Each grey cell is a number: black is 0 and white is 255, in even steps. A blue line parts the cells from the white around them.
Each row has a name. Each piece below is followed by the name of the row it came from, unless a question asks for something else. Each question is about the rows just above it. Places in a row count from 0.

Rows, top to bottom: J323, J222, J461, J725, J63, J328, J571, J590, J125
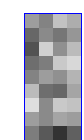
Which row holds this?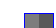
J125
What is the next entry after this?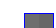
[165]
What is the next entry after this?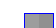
[180]
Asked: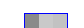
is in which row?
J571

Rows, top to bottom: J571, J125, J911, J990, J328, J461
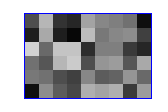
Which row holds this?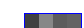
J328
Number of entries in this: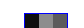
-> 3

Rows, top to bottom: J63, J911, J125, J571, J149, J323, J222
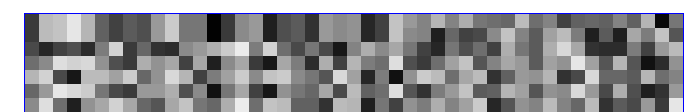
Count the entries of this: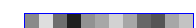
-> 12
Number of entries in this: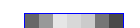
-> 7
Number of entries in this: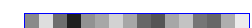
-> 16

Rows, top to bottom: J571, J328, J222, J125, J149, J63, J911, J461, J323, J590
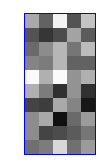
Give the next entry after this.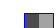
[91]
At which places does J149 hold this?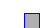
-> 1 4
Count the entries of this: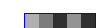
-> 5

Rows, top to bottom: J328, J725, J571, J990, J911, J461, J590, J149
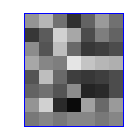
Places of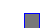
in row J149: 0 2 5
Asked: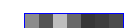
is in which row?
J571
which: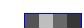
J571
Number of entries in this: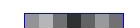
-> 7
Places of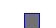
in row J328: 2 6

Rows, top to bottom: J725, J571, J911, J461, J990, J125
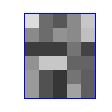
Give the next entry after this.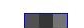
[94]
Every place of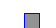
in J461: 0
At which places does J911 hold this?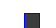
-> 0 1 2
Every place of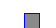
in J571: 0 3

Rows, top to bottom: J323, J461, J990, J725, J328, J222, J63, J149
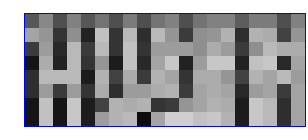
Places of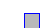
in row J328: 1 2 3 18
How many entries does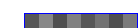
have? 8
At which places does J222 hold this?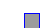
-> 1 3 7 8 16
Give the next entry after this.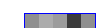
[185]
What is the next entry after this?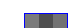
[129]
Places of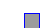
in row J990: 1 9 10 11 14
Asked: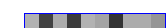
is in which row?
J328

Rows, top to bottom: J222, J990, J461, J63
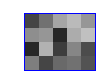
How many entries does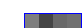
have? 4
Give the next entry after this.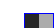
[192]
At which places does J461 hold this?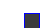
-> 2
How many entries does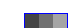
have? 3
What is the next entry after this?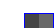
[113]

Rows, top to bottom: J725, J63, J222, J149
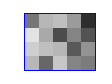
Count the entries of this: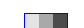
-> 3
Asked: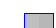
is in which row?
J222
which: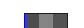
J63
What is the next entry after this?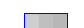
[89]
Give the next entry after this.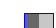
[132]

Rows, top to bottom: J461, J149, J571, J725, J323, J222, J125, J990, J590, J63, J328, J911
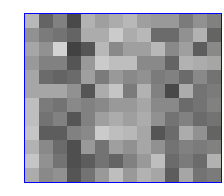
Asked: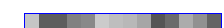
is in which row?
J590
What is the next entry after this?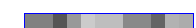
[166]
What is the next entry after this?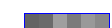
[145]

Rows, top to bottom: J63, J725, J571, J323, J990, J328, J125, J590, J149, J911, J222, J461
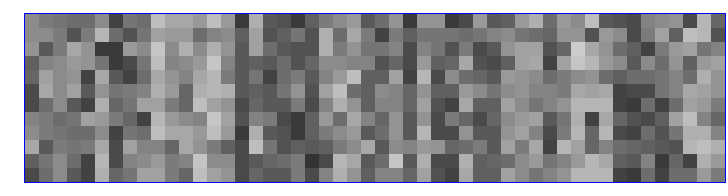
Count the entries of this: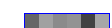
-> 6
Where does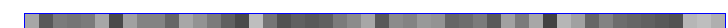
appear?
J911

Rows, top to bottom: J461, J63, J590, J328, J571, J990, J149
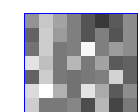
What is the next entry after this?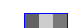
[114]
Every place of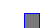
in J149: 1 2 7
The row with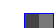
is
J149

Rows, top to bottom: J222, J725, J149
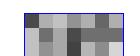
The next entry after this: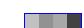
[181]
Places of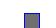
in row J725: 1 4 5 6
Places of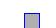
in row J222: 1 4 6
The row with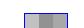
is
J149
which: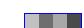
J725
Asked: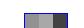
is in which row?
J149
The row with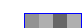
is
J222

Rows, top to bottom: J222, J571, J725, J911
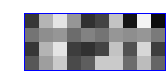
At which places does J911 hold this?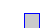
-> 2 5 6
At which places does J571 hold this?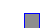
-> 1 7
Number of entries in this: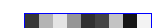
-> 9

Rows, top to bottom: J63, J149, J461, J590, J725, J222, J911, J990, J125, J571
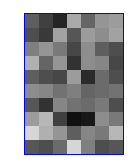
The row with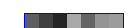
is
J63
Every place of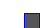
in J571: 0 6
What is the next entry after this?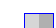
[149]

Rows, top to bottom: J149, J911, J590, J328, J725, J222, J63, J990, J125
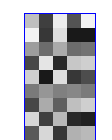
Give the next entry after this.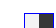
[222]
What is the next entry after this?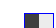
[83]
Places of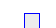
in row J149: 2
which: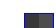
J725
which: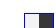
J911
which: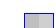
J63
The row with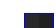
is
J990

